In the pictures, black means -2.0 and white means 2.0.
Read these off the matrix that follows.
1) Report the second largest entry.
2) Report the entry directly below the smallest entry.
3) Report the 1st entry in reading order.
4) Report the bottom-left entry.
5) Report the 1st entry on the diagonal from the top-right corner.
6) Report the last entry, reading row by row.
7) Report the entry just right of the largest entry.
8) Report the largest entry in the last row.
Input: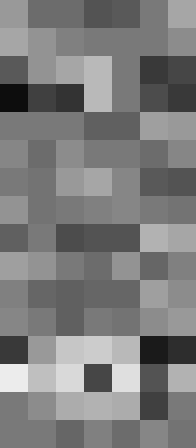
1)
1.5
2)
-0.1
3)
0.4
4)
-0.1
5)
0.6
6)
-0.2
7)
1.0
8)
0.1

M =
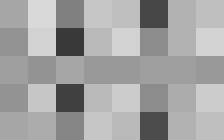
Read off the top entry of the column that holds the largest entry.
1.4
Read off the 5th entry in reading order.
1.0
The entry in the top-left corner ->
0.6
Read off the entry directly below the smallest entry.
0.6
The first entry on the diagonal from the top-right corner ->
1.0
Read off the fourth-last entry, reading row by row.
0.9
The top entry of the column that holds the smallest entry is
0.0
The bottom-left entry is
0.6
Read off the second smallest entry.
-1.0
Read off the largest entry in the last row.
1.1
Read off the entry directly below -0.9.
0.2
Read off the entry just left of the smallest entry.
1.3

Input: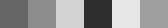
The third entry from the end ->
-1.3
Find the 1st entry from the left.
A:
-0.4
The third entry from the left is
1.3

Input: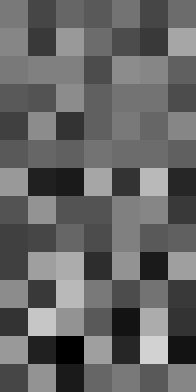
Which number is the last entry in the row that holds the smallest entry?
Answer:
-1.7
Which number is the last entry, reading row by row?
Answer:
0.1
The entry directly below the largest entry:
-0.6
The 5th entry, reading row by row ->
-0.2
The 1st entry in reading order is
-0.1
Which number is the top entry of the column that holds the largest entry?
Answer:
-0.9
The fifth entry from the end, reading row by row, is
-1.6
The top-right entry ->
-0.3
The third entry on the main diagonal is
0.0
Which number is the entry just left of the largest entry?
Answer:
-1.4
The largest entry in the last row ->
0.3
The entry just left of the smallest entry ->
-1.5
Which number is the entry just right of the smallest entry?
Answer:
0.5
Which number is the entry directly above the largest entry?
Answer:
0.7
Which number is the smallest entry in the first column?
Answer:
-1.2
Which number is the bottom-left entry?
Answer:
-0.9
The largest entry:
1.3
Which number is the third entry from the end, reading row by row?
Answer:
-0.1
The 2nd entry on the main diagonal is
-1.1

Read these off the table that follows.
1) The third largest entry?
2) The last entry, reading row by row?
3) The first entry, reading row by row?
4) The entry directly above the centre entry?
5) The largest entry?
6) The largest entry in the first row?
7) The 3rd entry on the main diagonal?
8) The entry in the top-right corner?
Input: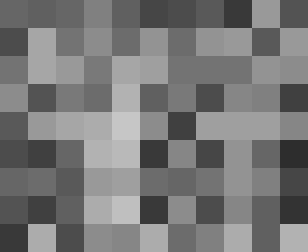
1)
0.9
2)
0.8
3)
-0.4
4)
-0.5
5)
1.1
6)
0.4
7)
0.4
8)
-0.7

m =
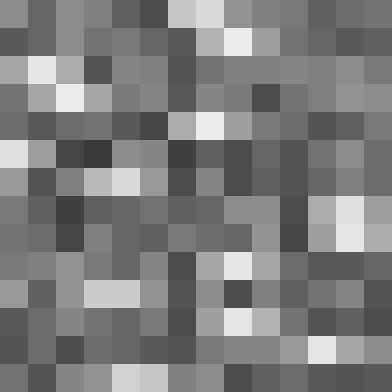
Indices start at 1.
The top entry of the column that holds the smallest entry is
0.0
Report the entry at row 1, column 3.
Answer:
0.2
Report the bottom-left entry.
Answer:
-0.2
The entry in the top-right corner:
-0.2
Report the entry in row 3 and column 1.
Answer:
0.6
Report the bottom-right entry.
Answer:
-0.6
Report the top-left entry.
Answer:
0.2
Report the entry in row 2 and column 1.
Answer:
-0.6
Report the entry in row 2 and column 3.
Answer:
0.2
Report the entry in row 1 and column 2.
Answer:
-0.4
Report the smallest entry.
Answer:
-1.1
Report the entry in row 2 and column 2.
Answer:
-0.4
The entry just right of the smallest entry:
0.2

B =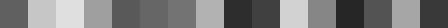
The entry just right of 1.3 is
0.1
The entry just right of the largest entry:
0.5
